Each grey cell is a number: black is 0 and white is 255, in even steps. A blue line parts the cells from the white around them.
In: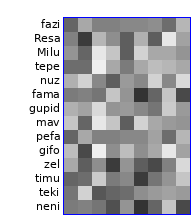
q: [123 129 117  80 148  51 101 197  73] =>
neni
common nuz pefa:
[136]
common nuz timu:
[136]
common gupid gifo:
[162]
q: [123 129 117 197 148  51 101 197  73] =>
fama
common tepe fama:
[123]
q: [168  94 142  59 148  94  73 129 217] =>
zel

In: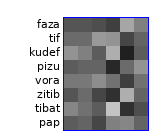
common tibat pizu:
[92]
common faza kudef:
[128]
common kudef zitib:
[174]
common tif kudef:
[147]

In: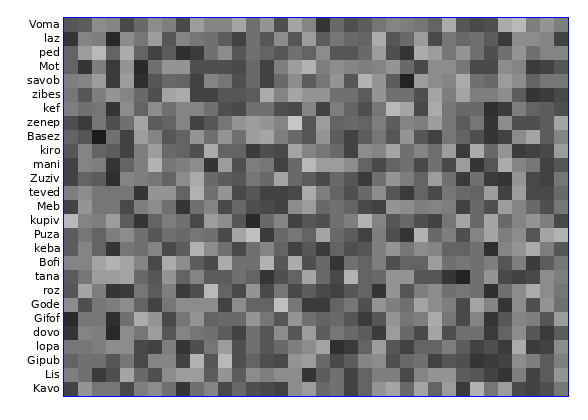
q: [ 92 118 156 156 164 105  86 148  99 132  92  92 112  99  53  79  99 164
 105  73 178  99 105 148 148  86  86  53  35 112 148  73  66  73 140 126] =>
tana
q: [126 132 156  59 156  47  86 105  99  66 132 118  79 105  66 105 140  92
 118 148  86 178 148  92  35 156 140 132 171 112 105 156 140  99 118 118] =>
savob
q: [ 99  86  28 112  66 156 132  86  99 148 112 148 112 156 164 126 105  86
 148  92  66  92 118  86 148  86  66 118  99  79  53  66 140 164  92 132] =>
Basez
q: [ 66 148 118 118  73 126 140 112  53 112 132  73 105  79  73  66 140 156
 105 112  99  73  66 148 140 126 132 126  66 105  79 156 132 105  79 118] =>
Meb
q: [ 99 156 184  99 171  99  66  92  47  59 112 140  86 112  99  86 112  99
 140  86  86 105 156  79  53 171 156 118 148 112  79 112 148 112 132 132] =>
ped
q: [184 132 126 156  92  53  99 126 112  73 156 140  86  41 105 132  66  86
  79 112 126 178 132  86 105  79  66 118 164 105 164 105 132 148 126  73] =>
kupiv

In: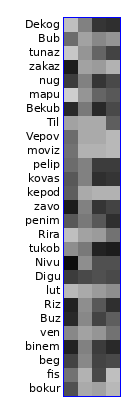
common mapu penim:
[88]
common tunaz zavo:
[67]
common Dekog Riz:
[47]
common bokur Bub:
[162]
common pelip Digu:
[60]
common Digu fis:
[73]
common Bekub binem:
[41]

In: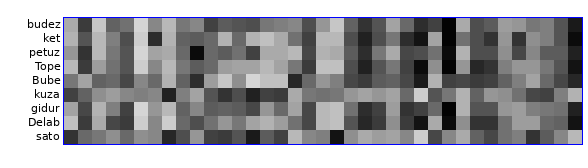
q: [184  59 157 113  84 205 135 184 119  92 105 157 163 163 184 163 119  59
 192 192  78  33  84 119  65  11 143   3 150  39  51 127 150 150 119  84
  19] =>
Tope
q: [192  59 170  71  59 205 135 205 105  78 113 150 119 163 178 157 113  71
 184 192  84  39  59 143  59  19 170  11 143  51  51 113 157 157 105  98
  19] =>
Delab
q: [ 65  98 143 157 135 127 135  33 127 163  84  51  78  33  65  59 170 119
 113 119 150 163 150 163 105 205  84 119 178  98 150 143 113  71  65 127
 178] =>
kuza

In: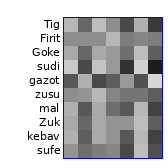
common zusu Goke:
[94]
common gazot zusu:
[94]
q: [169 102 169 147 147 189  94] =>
Zuk
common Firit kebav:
[183]

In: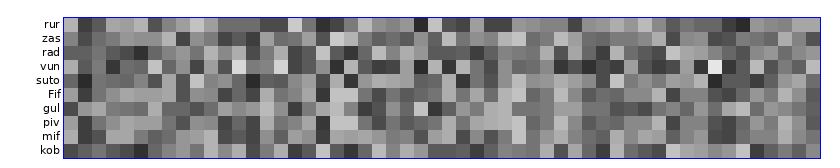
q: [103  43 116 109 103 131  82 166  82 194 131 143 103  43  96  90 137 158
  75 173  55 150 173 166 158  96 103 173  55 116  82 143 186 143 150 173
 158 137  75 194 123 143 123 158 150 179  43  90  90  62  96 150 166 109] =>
suto
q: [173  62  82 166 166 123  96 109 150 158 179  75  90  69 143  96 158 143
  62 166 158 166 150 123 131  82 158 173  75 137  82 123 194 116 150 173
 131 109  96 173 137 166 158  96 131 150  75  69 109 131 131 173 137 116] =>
mif
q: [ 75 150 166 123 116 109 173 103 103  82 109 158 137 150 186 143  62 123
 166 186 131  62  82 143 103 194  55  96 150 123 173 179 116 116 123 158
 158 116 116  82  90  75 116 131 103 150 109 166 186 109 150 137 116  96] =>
gul
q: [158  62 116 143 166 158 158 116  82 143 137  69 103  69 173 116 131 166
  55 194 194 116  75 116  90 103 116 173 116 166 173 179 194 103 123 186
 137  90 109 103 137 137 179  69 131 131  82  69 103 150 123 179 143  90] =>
piv

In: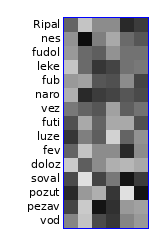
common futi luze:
[100]
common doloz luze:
[94]
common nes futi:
[169]

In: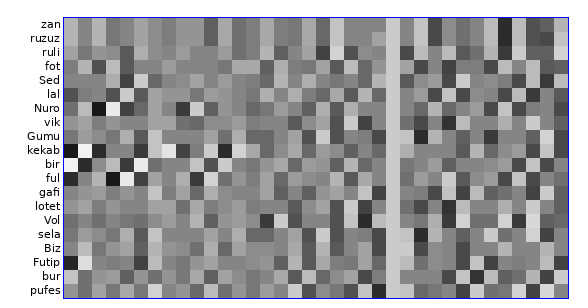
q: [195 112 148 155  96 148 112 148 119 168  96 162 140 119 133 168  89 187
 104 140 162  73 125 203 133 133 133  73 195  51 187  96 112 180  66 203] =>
bur
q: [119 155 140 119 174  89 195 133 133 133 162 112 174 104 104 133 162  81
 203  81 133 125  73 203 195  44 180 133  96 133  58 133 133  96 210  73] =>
Gumu
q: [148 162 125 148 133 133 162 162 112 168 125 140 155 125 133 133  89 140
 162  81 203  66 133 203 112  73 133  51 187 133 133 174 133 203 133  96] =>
lotet
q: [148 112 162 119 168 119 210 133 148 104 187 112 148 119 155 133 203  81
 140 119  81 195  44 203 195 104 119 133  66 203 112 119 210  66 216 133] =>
pufes
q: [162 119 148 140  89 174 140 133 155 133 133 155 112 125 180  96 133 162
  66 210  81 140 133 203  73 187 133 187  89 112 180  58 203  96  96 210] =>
ruli

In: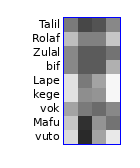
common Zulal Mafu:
[115]
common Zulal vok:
[136]
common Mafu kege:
[148]

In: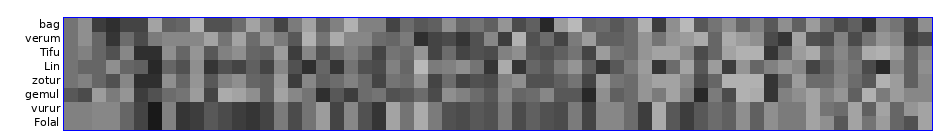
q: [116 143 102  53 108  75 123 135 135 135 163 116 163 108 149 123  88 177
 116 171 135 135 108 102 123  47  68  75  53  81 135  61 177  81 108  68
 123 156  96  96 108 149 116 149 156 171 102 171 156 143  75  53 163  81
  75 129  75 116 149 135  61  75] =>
verum
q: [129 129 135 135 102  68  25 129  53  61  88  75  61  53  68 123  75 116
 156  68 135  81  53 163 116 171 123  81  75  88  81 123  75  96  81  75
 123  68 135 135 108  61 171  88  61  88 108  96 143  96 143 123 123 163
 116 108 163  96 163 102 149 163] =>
vurur

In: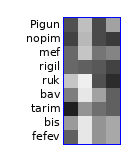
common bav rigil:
[96]
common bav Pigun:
[162]
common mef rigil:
[104]
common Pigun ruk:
[80]

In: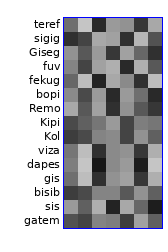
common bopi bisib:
[74]
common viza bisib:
[146]
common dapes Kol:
[138]

